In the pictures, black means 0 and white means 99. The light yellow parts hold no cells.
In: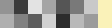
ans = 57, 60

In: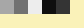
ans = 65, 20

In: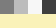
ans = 48, 24

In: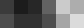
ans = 23, 85

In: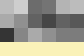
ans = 73, 48

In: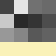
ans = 26, 38
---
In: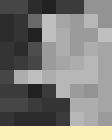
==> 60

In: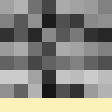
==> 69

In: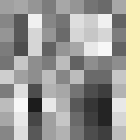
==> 73

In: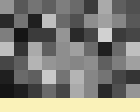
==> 58

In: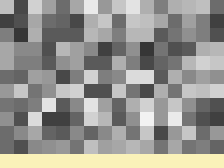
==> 39

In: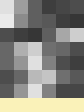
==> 27

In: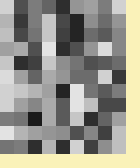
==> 74

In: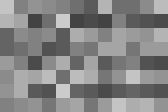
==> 57
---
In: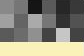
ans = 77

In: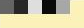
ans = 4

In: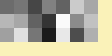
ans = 30

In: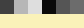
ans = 33

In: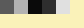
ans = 18

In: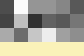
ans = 62

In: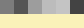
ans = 76
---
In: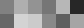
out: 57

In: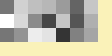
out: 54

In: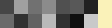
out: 44

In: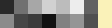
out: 65

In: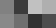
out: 75

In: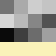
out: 52

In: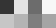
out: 42

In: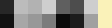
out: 69

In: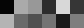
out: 59
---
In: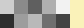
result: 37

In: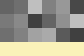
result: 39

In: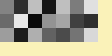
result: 64

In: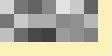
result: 53

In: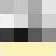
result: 85

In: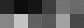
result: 24

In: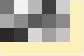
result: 35

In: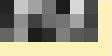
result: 45

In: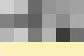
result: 63
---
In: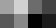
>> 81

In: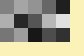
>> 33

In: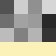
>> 63

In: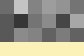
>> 54

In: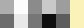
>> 54

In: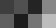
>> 31
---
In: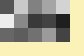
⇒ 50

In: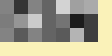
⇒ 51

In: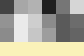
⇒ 69

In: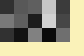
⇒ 37

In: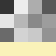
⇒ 67

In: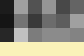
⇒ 32

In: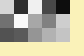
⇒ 93

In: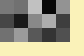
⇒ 75
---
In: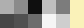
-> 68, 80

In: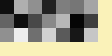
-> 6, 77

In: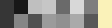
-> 21, 34

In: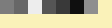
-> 48, 55

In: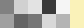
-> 50, 70

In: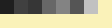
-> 12, 75

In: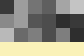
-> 22, 18

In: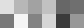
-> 87, 59

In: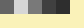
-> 39, 18
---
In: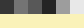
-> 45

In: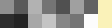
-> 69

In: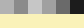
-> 62

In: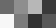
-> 55

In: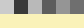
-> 58

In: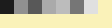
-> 66

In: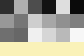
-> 86

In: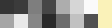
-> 83
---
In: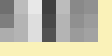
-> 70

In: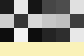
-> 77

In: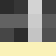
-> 38

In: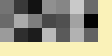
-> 31

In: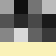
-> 16

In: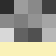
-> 49

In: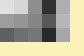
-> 52

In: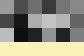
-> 76
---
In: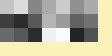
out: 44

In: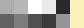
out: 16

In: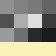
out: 23

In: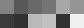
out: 58

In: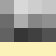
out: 56

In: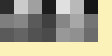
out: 45
